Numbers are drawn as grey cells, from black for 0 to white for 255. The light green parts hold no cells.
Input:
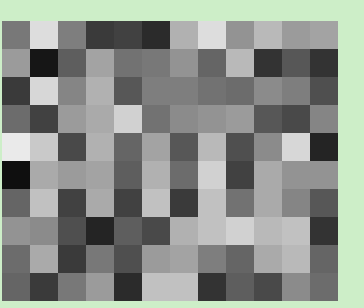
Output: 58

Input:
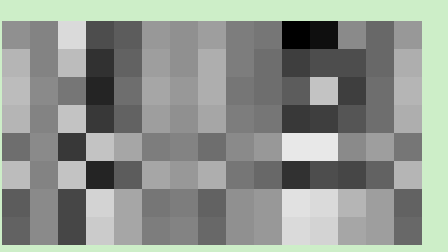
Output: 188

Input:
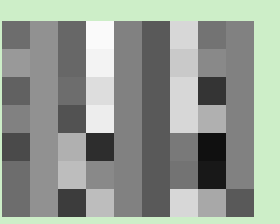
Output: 97

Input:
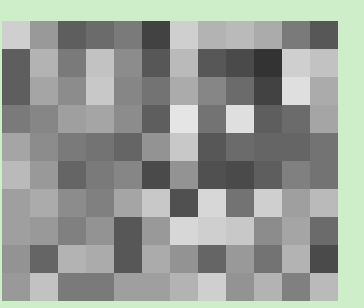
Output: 94

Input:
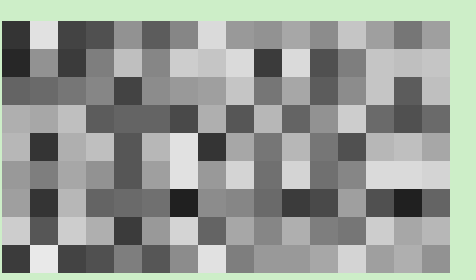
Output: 100

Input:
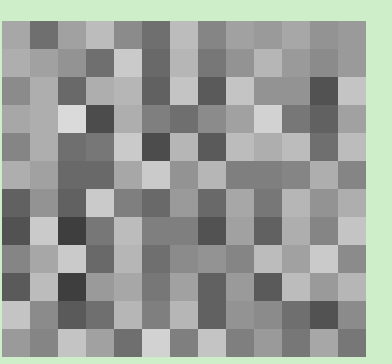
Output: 139

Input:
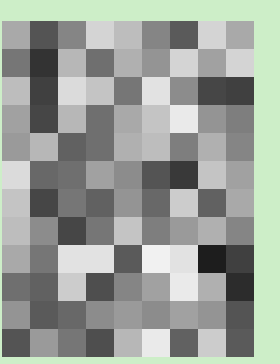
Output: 189
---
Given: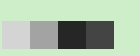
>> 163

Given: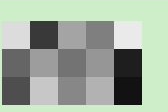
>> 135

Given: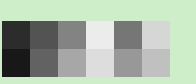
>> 221

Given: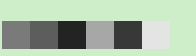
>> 167

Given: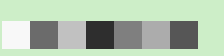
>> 127

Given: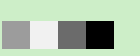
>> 241

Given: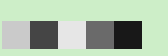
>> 230
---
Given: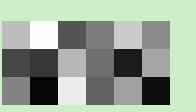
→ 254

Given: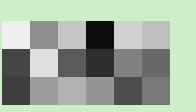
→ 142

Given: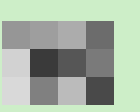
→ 158

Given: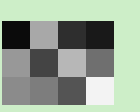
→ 168

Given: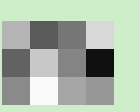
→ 90

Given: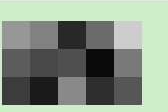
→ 129
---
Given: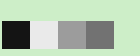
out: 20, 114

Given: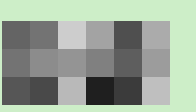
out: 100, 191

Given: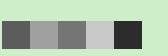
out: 92, 44

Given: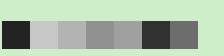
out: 35, 109

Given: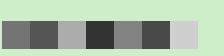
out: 116, 207

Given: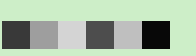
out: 57, 8

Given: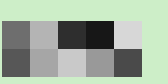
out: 110, 74
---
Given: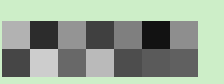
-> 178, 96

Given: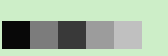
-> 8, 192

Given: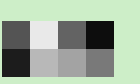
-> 84, 121

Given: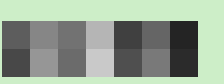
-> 93, 43

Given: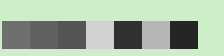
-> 111, 37

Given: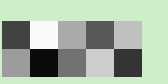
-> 66, 52

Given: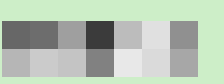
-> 103, 167

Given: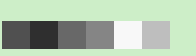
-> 80, 190

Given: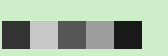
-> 51, 25
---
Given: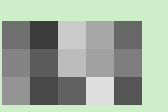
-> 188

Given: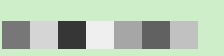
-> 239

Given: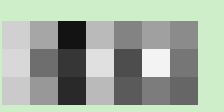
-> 224

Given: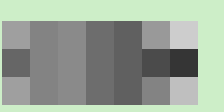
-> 109

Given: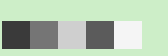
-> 207

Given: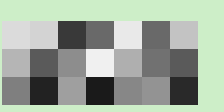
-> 240

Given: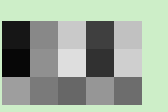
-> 222

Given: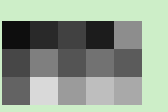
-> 84
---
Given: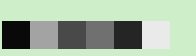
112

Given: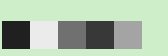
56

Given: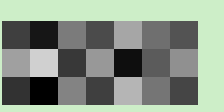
75

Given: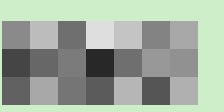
222

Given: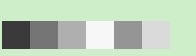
247

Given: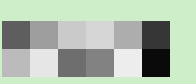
214

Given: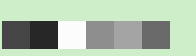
142
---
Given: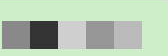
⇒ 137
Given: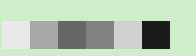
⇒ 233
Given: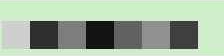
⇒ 207
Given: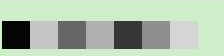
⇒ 4
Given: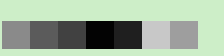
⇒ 138
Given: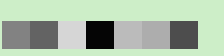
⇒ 130
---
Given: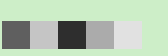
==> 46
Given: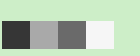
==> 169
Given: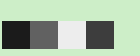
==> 97
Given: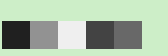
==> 239
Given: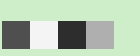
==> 244
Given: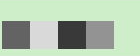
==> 217
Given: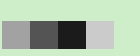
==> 84
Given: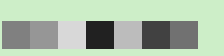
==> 188
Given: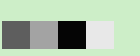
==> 163
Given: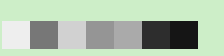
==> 170
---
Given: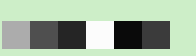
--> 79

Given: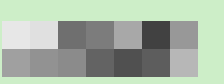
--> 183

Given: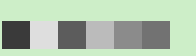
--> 139

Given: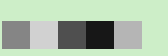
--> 133

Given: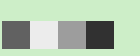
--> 97

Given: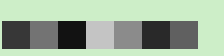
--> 115
